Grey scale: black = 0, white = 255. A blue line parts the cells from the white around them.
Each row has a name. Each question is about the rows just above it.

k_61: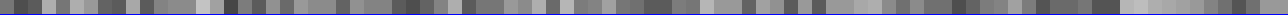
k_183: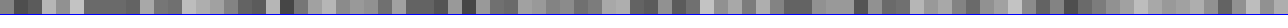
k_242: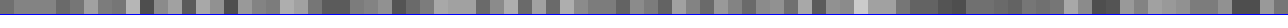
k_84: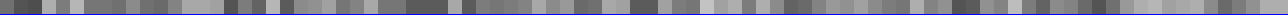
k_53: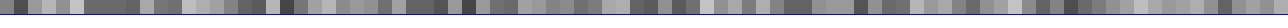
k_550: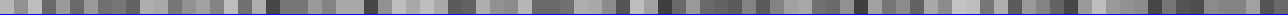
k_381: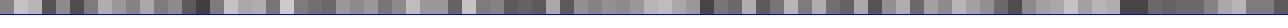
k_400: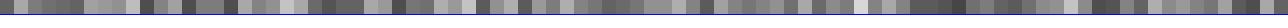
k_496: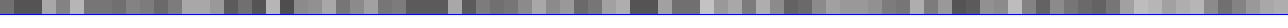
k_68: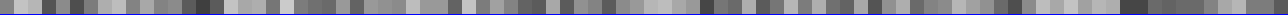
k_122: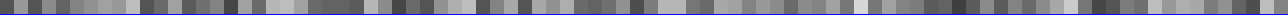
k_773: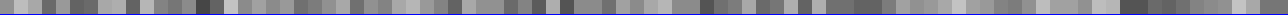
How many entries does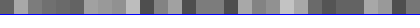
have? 30
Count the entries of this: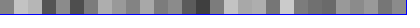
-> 29

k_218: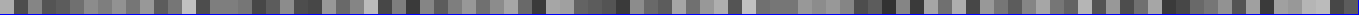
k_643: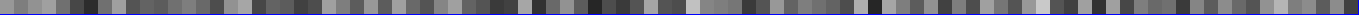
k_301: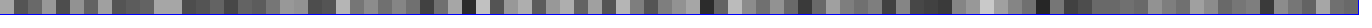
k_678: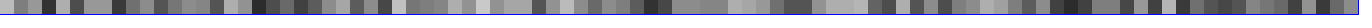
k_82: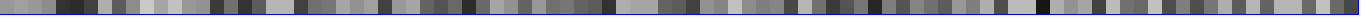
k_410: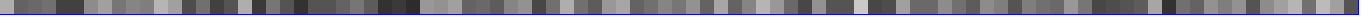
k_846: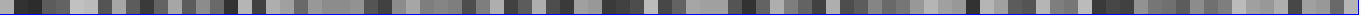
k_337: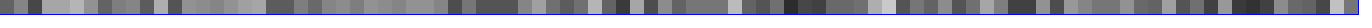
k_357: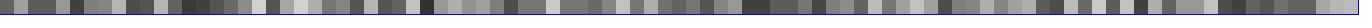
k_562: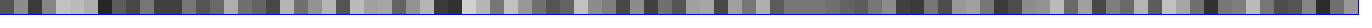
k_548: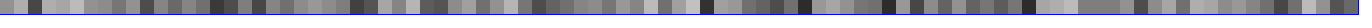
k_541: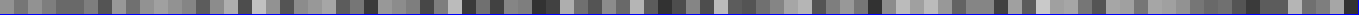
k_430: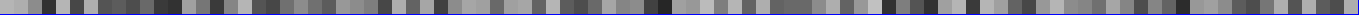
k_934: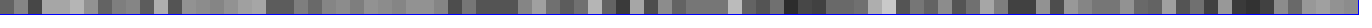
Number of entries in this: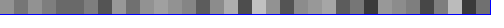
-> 35
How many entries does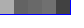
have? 5

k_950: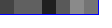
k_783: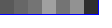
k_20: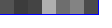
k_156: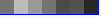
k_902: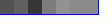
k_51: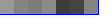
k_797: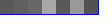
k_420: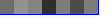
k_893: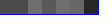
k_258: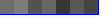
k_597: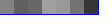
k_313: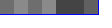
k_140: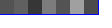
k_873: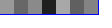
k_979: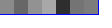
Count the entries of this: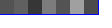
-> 7
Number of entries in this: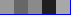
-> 5
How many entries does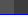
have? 2
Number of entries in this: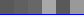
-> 6

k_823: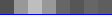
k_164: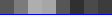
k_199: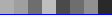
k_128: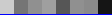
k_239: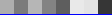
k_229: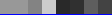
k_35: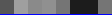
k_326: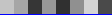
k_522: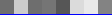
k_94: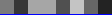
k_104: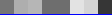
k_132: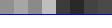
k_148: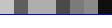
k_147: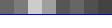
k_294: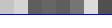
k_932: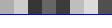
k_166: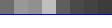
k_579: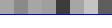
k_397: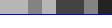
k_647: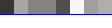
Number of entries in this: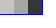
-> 3
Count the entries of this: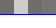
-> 4

